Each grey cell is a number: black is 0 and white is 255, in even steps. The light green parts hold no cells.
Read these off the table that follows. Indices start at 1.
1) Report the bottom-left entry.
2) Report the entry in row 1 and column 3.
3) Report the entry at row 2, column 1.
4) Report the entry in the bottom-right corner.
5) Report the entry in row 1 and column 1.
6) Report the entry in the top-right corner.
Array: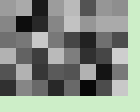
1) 48
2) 26
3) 134
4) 200
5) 156
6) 142

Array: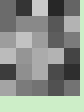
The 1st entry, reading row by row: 107
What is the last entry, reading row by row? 115
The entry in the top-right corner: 100
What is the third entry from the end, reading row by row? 115
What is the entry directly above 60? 187
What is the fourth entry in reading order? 39
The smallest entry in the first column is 60
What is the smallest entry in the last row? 81
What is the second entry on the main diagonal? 137

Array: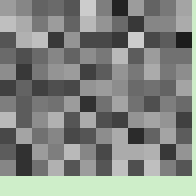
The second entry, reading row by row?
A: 134
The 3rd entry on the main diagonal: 191
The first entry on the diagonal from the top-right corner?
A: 164
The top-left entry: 156
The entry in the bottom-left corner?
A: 134
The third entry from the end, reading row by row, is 191
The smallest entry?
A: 28
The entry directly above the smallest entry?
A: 171
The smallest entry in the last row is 49
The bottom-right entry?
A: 85
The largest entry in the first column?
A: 191
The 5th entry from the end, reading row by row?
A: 191
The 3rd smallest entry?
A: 43
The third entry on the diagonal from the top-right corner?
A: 72
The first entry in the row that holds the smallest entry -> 85
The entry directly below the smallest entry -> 113
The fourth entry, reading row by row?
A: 106
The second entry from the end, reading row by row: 126
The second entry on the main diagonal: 171
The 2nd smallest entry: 35
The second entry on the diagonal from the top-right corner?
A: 134

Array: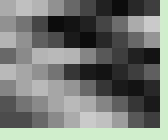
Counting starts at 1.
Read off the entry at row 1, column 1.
171
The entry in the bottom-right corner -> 62
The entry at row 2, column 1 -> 144
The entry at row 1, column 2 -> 193
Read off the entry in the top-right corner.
62
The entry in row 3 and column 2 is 144
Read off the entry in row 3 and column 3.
96
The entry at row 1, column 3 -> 179
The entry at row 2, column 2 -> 116

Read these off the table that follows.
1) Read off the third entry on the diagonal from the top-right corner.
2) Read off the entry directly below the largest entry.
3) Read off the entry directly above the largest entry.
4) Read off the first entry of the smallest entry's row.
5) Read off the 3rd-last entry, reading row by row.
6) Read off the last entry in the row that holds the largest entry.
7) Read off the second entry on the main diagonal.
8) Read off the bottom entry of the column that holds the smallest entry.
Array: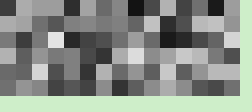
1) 73
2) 120
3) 86
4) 60
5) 86
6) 212
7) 163
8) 93

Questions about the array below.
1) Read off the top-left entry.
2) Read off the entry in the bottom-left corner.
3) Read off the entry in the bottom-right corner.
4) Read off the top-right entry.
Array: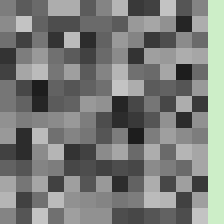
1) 125
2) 132
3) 195
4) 132

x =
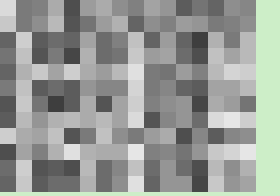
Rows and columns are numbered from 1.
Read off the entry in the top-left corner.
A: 218
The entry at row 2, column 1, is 200
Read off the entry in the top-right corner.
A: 134
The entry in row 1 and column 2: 122
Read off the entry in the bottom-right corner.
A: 163
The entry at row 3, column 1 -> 100
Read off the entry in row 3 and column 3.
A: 92
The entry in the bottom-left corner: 100
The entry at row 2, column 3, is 142
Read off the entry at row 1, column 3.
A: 128
